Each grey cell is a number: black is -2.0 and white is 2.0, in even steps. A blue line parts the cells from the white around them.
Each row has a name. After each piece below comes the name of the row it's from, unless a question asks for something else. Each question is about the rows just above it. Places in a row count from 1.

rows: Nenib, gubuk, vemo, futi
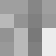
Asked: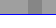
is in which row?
Nenib
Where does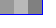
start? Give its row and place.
futi, 1
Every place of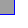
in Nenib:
1 2 4
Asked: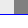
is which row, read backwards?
futi

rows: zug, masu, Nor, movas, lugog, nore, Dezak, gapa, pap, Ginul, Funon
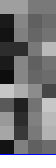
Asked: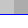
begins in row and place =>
Dezak, 1
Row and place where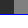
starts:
pap, 2
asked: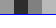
pap
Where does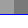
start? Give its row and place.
zug, 2
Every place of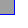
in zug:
1 2

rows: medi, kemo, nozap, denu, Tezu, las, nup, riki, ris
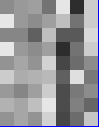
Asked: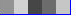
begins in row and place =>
ris, 3
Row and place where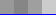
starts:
nup, 1
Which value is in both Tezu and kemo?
| 0.2 |
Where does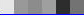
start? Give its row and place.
denu, 1

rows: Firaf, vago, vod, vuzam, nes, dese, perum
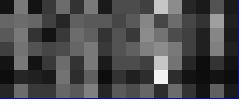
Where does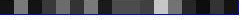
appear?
nes
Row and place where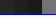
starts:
dese, 2
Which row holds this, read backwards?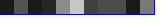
Firaf
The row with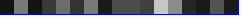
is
Firaf

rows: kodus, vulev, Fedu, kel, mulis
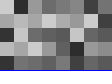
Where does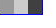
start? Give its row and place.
vulev, 6
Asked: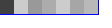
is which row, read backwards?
vulev
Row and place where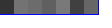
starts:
mulis, 1
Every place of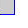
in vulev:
4 7
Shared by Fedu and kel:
| -0.5 |
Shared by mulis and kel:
| -0.5 |
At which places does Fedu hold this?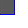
5 8

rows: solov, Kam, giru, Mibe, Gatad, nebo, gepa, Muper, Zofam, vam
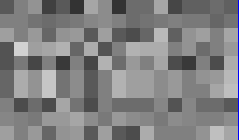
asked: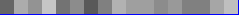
gepa
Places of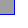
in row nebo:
10 11
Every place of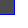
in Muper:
2 4 7
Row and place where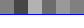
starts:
Gatad, 6

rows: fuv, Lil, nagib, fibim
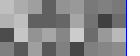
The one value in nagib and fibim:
| 0.1 |
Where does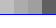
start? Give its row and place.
fuv, 1
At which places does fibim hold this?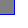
1 5 7

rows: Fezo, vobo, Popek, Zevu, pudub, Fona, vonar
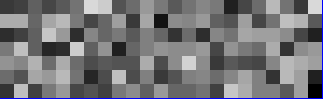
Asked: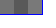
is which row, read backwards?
Fezo
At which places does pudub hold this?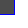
7 12 18

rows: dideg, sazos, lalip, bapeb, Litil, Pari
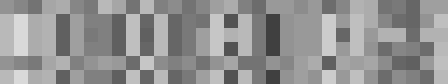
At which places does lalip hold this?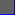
5 9 11
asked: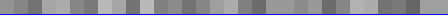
dideg
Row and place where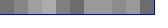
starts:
dideg, 14

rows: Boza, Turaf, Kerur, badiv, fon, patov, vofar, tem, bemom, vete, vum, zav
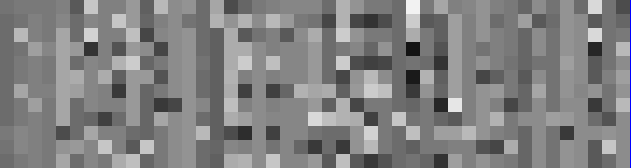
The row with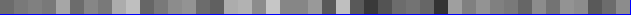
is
zav
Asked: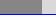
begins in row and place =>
bemom, 20
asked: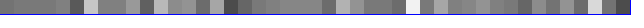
Boza
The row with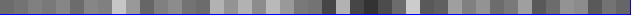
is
Turaf
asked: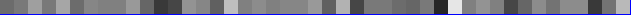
tem
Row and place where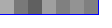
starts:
Kerur, 30

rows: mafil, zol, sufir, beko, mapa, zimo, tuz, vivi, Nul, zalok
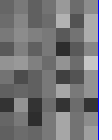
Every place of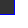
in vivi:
1 3 5 7
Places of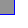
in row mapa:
1 5

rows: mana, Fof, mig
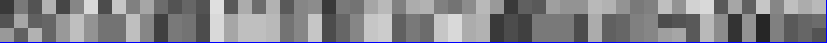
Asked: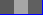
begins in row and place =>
mana, 52
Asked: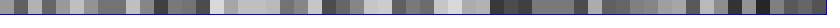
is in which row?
mig
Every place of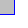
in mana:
48 57
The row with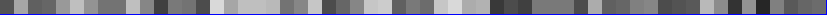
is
Fof

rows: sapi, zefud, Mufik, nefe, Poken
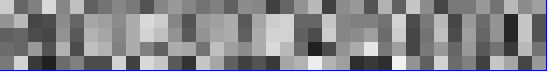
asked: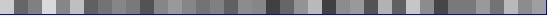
sapi
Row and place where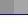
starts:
Mufik, 15
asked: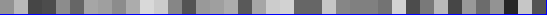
zefud

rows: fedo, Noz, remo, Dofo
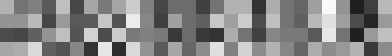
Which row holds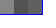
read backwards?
Dofo
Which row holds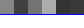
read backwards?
remo
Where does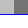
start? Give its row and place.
Noz, 20

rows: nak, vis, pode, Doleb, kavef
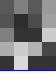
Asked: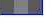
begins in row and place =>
nak, 1
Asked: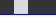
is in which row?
kavef
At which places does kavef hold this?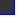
1 3 4
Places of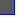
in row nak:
1 3
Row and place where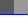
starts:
nak, 3
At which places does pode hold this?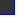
2 3

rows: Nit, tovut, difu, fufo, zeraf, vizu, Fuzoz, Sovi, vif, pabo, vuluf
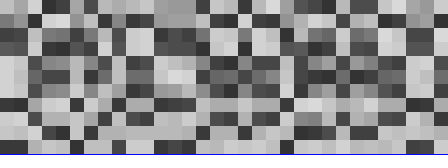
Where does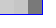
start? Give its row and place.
difu, 16
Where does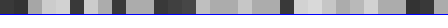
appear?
Sovi
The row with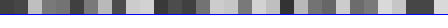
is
difu
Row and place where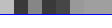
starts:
tovut, 7

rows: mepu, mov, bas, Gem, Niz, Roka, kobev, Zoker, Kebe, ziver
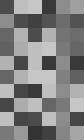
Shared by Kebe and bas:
| -0.8 |
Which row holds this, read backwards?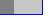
Roka
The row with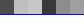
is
mepu
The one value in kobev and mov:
| 0.2 |
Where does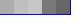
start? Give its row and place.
Gem, 2

